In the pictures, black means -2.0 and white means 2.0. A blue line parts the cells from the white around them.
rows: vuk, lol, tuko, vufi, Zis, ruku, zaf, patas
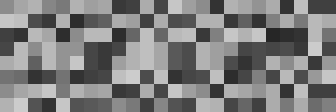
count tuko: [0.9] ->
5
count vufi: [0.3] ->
3
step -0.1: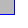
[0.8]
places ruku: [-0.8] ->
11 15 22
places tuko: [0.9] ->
3 7 8 13 23

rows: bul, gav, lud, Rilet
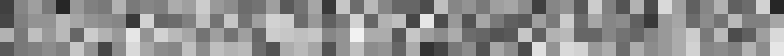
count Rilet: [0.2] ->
10
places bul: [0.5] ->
3 14 20 36 49
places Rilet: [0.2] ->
4 9 12 15 27 34 37 47 52 55
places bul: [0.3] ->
34 41

